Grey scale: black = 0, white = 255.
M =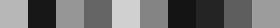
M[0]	183
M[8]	94
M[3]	101

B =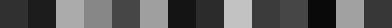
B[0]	48
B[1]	28
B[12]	161
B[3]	135

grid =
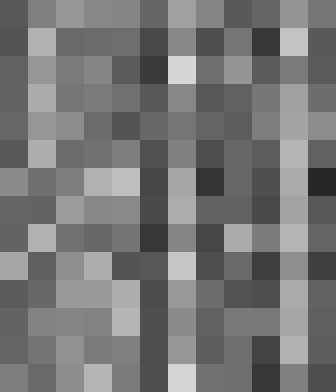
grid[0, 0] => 88
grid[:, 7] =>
[133, 79, 110, 87, 100, 78, 52, 97, 70, 78, 109, 97, 93, 113]
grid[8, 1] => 177
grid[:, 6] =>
[160, 135, 214, 135, 117, 128, 166, 172, 133, 197, 153, 139, 151, 212]
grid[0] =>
[88, 127, 151, 135, 133, 101, 160, 133, 89, 101, 148, 119]
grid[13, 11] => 79
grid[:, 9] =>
[101, 56, 90, 119, 126, 92, 79, 72, 123, 62, 78, 120, 68, 55]
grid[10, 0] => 91
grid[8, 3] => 104
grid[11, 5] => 79
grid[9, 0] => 166
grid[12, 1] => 116
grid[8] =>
[99, 177, 112, 104, 116, 55, 133, 70, 171, 123, 180, 100]
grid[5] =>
[89, 174, 107, 113, 126, 80, 128, 78, 102, 92, 180, 97]
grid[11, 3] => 130
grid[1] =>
[84, 177, 105, 108, 110, 73, 135, 79, 117, 56, 195, 89]
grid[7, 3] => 136
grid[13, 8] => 110
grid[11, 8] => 120
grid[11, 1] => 130
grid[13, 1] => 105

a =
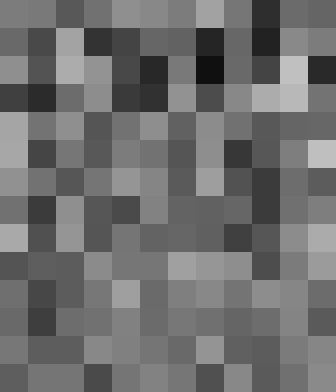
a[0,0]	124
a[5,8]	55
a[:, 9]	[46, 34, 68, 172, 88, 87, 59, 59, 86, 77, 141, 109, 92, 90]
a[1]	[105, 73, 163, 51, 68, 102, 98, 37, 103, 34, 137, 124]
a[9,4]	118
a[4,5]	142
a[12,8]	96
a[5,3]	88
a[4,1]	115
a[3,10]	184
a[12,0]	119
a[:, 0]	[124, 105, 143, 64, 165, 167, 145, 113, 169, 84, 111, 105, 119, 94]
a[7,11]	126
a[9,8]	142
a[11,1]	62
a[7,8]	102
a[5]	[167, 69, 118, 88, 124, 114, 85, 142, 55, 87, 126, 191]
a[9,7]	150
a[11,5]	107
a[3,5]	49
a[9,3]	139
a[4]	[165, 115, 143, 85, 114, 142, 97, 140, 113, 88, 101, 103]
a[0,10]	107
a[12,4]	128
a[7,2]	143
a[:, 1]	[121, 73, 83, 43, 115, 69, 114, 59, 80, 94, 71, 62, 93, 117]
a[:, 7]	[162, 37, 16, 76, 140, 142, 158, 97, 96, 150, 136, 112, 148, 80]
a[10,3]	119
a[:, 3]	[113, 51, 147, 141, 85, 88, 117, 86, 85, 139, 119, 113, 136, 74]
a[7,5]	130
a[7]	[113, 59, 143, 86, 74, 130, 99, 97, 102, 59, 112, 126]

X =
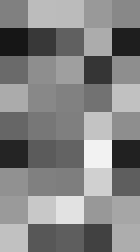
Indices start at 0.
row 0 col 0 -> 128
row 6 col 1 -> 128
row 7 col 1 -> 200
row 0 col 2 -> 187
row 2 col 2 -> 159
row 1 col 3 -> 172
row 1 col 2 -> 96
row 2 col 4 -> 142
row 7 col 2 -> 226
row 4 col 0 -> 102
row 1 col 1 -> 56
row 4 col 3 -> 195

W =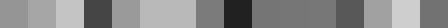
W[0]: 149
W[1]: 166
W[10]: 118
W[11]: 119
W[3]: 69

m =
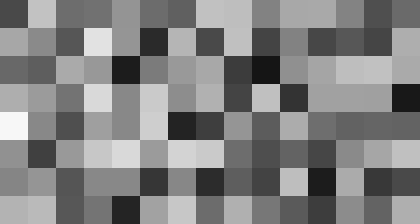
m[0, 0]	73
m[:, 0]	[73, 167, 104, 174, 247, 145, 133, 179]
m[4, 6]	35
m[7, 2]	87
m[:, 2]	[109, 86, 170, 115, 79, 153, 85, 87]
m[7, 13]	99
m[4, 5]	206
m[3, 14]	24
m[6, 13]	56
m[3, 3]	217
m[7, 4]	36
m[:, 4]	[148, 149, 28, 136, 136, 217, 136, 36]
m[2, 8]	60
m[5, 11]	70
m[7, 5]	162
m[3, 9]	192
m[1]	[167, 138, 86, 226, 149, 42, 181, 73, 192, 68, 130, 71, 87, 69, 174]
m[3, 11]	161
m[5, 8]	109
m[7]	[179, 186, 87, 116, 36, 162, 199, 108, 176, 119, 90, 61, 140, 99, 175]
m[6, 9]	67
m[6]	[133, 149, 85, 136, 136, 54, 135, 44, 94, 67, 190, 28, 171, 56, 73]
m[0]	[73, 194, 109, 113, 148, 108, 96, 193, 190, 130, 168, 169, 131, 79, 106]
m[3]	[174, 155, 115, 217, 136, 202, 141, 177, 68, 192, 51, 161, 161, 160, 24]

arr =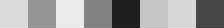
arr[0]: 219
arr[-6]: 235
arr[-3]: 197

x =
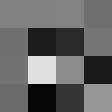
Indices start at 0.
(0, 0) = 130
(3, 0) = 107
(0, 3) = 112
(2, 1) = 224
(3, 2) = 53
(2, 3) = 26

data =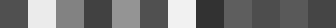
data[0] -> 80
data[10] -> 89
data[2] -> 130
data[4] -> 148
